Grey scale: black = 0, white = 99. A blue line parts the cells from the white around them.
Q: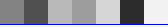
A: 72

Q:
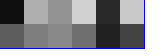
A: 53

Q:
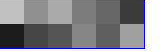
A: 33

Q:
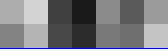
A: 28

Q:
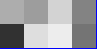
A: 92

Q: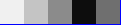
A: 54

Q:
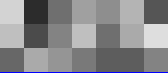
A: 58

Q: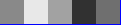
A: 63

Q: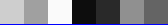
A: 97

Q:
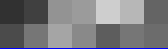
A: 64
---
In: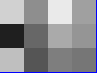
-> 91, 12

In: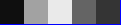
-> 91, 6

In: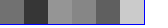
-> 79, 21

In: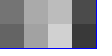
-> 81, 22

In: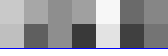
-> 96, 22

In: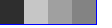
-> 77, 18

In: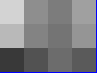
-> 82, 22

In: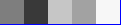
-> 96, 22
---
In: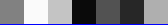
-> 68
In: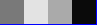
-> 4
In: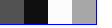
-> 65
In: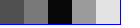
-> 88
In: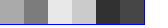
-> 27
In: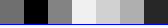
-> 15
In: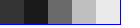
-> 91
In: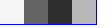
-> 71
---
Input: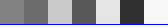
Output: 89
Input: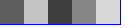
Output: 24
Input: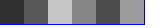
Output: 52
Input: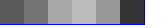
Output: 73
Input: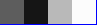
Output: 8
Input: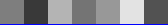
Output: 59
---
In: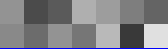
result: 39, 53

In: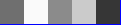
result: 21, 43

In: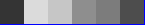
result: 30, 20

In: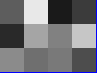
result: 23, 54

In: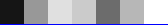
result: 99, 8

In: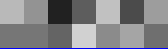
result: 61, 46

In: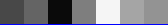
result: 57, 28
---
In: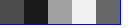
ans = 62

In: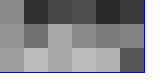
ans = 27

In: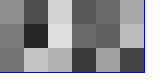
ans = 82

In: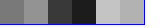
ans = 22

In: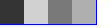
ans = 47

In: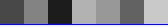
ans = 11

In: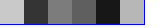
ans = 48

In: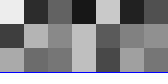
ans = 38

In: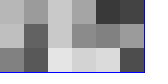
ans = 78

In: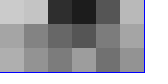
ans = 18
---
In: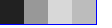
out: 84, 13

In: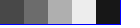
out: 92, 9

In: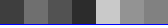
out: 78, 17

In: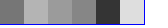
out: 86, 20

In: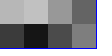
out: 75, 8

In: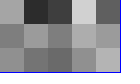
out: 81, 17

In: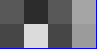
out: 85, 17

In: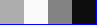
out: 97, 5
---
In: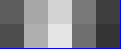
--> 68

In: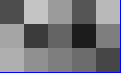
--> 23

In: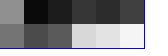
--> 29

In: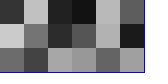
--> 45

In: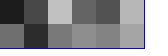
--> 17

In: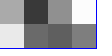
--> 41

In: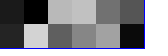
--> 82
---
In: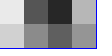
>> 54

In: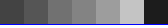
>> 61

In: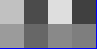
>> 40

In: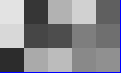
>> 73

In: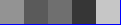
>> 43

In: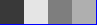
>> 89

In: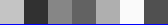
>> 68

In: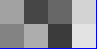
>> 67

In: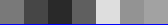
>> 86

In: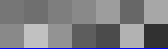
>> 29
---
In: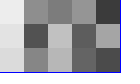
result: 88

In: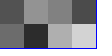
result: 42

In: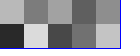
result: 16

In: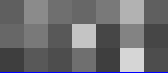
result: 40

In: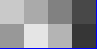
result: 59

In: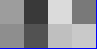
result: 55

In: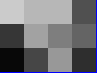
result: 21

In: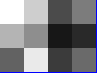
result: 70
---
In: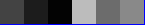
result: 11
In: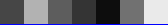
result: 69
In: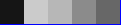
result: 79
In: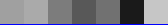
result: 66
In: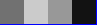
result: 79
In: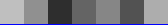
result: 56
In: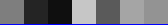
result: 14
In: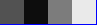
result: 5
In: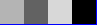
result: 38
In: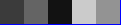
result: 39
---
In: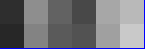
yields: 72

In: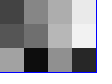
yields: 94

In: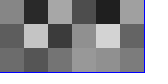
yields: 39

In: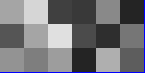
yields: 46

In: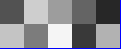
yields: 15

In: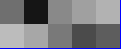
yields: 69

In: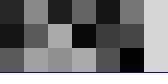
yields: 83

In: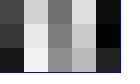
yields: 1

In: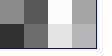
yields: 64

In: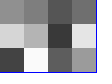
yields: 89
